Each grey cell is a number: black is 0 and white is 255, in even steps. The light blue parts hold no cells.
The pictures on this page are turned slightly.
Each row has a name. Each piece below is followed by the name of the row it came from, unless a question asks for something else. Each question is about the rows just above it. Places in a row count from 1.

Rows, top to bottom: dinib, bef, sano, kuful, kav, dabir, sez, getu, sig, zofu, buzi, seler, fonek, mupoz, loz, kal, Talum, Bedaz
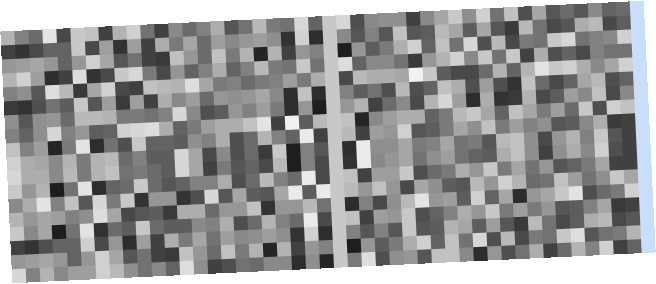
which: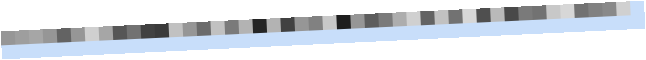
sano
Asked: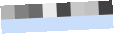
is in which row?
loz
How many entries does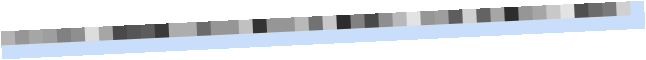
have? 45

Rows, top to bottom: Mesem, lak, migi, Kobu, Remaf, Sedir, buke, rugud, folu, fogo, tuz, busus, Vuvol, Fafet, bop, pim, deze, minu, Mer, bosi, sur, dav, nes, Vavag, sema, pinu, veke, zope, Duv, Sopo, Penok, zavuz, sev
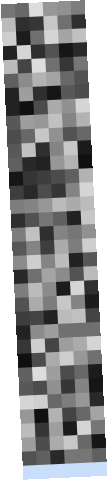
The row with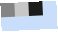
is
tuz
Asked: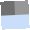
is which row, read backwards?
pinu
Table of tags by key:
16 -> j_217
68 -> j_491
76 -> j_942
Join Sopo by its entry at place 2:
j_217
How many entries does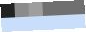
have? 6
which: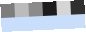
sur
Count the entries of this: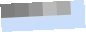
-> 5

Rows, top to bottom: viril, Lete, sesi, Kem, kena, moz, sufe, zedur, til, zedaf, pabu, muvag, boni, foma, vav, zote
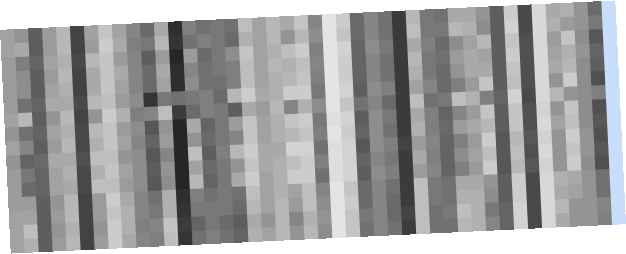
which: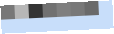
Lete
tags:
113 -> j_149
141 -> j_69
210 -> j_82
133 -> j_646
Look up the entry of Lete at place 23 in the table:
j_69
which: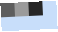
sesi
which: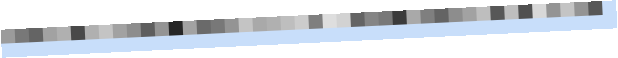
pabu

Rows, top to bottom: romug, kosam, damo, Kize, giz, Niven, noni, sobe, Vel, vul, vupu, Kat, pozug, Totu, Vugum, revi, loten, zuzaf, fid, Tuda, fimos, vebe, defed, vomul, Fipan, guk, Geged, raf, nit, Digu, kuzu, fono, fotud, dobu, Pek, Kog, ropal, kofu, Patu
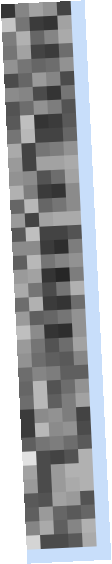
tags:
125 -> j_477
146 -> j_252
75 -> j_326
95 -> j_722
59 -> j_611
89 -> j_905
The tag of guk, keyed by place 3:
j_722
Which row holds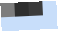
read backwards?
zuzaf
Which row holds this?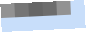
giz

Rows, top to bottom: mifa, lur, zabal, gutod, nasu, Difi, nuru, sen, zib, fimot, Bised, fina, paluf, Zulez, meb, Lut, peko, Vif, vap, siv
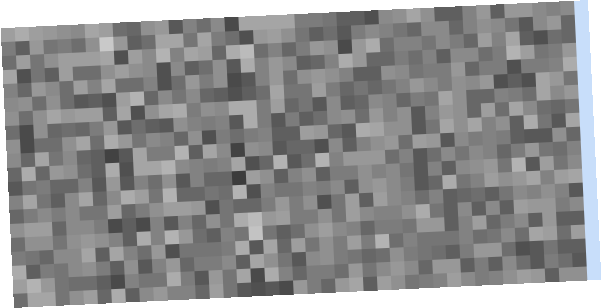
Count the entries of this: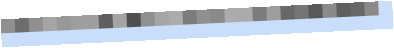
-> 27
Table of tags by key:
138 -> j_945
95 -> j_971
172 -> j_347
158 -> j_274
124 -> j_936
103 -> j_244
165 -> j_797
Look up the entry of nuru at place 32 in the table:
j_797
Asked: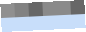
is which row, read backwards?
lur
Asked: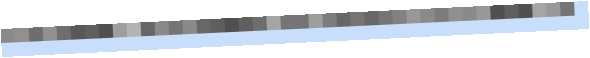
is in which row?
Difi

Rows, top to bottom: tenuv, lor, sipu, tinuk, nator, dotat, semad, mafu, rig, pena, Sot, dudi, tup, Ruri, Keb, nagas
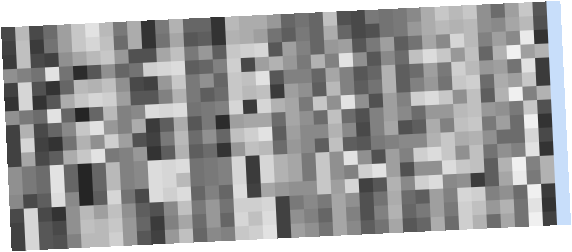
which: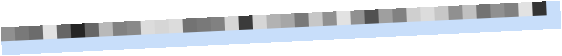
Sot
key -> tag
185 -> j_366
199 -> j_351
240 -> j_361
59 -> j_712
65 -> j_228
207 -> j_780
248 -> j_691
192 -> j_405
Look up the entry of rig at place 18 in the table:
j_780
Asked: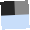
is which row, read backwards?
tup

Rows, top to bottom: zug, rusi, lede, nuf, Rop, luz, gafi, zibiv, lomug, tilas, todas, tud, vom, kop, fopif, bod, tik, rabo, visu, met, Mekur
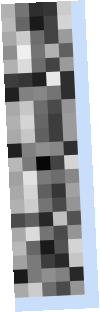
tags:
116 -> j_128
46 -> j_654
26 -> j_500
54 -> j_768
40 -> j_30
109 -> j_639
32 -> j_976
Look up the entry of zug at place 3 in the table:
j_654
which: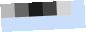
rusi
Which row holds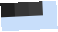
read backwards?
luz

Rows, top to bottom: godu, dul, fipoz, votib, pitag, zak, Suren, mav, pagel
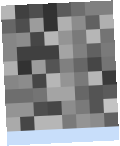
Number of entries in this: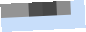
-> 5
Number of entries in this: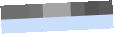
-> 8
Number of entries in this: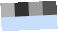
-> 4
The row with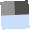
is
mav
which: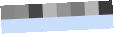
zak

